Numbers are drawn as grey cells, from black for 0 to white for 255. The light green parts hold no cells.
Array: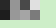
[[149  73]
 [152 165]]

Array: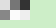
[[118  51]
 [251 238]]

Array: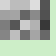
[[188 189]
 [164 101]]

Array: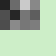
[[107 202]
 [ 38 118]]

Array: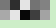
[[ 46 228]
 [229   7]]

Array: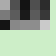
[[80 19]
 [92 26]]

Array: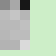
[[168  23]
 [197 182]]

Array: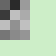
[[ 42 155]
 [191 171]]
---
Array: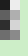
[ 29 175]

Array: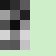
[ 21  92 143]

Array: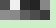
[ 78 137]

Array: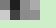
[122  65]

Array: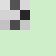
[223 212 199]

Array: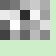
[101 224 150 186]

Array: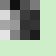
[123 133  49  28]

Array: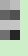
[171  80]

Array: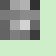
[ 83 126 210  59]
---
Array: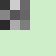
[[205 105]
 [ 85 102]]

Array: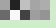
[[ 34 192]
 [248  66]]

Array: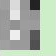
[[218 150]
 [230 154]]

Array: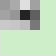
[[170 223]
 [150  35]]

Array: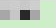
[[204 200]
 [198  40]]

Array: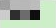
[[184 183]
 [ 46 108]]

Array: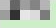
[[102 158]
 [ 49 230]]
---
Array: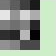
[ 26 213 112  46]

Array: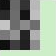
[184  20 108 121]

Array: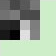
[118  75  34  23]

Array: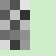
[228 196 185]

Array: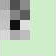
[138 132 195]

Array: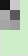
[201 172]

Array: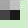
[192  66]

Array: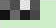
[81 28]
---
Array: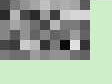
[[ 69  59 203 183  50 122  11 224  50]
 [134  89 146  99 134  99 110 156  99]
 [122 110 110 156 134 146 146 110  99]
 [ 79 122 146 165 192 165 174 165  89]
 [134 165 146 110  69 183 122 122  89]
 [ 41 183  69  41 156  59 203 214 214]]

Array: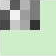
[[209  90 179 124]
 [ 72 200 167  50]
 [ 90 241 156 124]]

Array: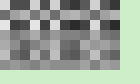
[[229  66  77 229  66 218  66  43  66 218  77  43]
 [218  77  77 209  77 209  77  55  89 209  89  55]
 [190 110  89 180 110 190  99  89 130 190 120  99]
 [161 120 141 171 120 152 130 130 120 171 120 110]
 [171 141  99 130 152 180 110  99 171 152 161 141]
 [141 152 141 130 152 141 141 141 161 130 161 152]
 [110 161 180 120 171 110 171 180 152 110 161 180]]

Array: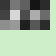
[[ 54 119  96  20  43]
 [142 153  31  87  43]
 [ 66 215  76 172 107]]

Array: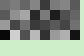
[[154  69 112  58  69  89  69 112]
 [112 123 101 133  58 123 133  89]
 [ 89 144 166  40 123  29  80 101]
 [  8 207  80 185  49 154 175  19]]

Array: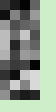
[[ 48  15 198 217]
 [ 58  26   4  99]
 [188  36 131  99]
 [143  48  26  36]
 [ 88  58  67   4]
 [177  67 154 143]
 [154  78  99 109]
 [188 109 198  78]
 [ 15 131  67 154]
 [109 208 131 217]]

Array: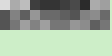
[[ 84 118 159 130 159 118 118 150 140  95 118]
 [ 84 130  95 150 106 106  95  84 130 140 106]
 [220 171 189  62  52  52  62  74  43 171 159]]

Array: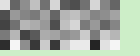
[[225 101 142 192 113 214  90  78 113 214 133 101]
 [ 67 113 182 172 153  78 192 214 122 153 101 133]
 [ 78 153 133 122 163 101 182 192 163 133 142 163]
 [122 182  67  90 172 163 142 153 203 122 203 182]
 [ 45 245 142  56 203  56 203 234 234  36 225 245]]

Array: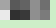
[[234  48  57 143 123]
 [164  89  99 143 111]]
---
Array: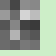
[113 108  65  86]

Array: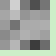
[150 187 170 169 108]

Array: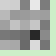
[209 153 171  40 117]

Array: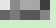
[230 121]

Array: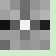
[171 174 241 154 141]

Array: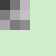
[ 60 172 140]

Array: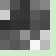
[134  56  49  90 185]
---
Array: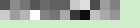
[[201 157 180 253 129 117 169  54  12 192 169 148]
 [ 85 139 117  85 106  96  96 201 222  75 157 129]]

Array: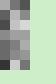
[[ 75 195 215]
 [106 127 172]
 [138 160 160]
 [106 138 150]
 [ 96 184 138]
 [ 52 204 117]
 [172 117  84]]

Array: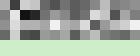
[[178  62 207 197 104  82 114  92 104 135 188 126 135 144]
 [144 218 178 178 166 240 178 166 218  92 154 188 207 240]
 [104 207  82  72 154 144 166  92 154 188 126 114 104 144]
 [126 229  18  39 114 154 135  92 114 218 197  82 166 126]]

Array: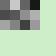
[[ 75  87 143 176]
 [109 200  99  24]
 [164 131  64 153]]

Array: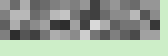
[[127 184 184 107 127 184 196 117  74  64 107 139 139 184  85 139]
 [161 107 173  95 107 127 139 127 150  64 127 150 117 107 150 150]
 [ 95 173 107 139 161  55  45 161  64 217 173  95 117 117 150  55]
 [127  45  85  64 117 173 161 139 205 117  85 127  95  74 161 161]]

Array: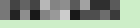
[[120  35 142  24 132 153 204  24  78  78 109  58]
 [120  68  99  68 183 132 142  90 162  47  47  90]]
